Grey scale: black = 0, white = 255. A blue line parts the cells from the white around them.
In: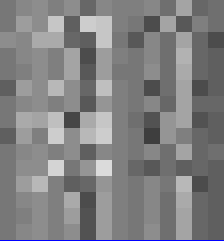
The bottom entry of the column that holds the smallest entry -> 141
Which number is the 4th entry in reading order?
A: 127
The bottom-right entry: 95
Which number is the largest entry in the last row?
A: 164
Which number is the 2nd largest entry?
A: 212
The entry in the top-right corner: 111
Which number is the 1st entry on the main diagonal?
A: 119
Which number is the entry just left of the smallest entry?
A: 119
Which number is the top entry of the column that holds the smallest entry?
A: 135
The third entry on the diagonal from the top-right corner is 164
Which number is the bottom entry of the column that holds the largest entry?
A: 157
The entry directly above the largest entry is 135
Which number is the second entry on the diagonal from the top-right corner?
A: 127
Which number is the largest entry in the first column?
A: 141
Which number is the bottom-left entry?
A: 119
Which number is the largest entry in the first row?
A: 164
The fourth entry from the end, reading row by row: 111
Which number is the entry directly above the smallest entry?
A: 82
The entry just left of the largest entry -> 149
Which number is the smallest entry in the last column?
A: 76
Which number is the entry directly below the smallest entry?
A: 135
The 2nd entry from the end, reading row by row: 103
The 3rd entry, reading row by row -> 141
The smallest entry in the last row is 82
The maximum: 219
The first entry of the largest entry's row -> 119

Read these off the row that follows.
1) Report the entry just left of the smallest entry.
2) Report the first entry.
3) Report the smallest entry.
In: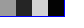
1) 210
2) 155
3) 3

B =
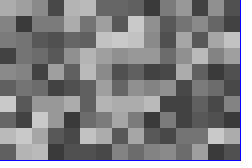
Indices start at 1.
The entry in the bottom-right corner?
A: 80
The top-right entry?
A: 80
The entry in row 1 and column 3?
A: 138
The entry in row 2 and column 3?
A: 123
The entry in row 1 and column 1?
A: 172
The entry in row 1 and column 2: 159
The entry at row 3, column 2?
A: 116
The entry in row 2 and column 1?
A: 131
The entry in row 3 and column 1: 123
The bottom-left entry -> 96

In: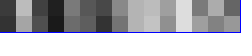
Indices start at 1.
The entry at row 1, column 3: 65
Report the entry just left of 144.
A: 195
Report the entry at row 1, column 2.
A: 188
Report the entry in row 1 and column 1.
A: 59
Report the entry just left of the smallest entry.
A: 79
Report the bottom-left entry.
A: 51
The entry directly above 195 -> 188
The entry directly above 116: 137
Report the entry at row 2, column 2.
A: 165

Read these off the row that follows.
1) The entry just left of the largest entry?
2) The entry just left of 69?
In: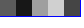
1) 159
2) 208

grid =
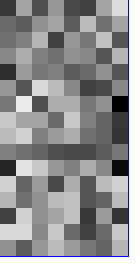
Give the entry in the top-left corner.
57
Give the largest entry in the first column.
215
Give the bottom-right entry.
179
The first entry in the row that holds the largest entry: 119
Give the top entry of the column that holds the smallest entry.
221
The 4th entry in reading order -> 150
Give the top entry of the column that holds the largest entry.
164
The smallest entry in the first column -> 37
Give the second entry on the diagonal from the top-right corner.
112
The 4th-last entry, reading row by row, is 156
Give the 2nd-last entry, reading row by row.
99
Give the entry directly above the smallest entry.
135
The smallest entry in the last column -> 1
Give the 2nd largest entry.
227
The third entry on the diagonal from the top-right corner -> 119
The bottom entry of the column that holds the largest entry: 92
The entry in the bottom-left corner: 143
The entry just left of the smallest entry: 143
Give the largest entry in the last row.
186
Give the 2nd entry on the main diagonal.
92
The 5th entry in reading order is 72

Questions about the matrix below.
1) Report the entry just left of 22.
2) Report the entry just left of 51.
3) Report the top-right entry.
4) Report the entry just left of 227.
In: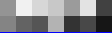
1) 72
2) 179
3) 65
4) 155
